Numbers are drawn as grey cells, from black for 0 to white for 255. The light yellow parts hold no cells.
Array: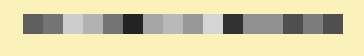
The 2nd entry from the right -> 124
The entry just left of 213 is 152
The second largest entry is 205
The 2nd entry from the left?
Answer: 116
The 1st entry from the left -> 95
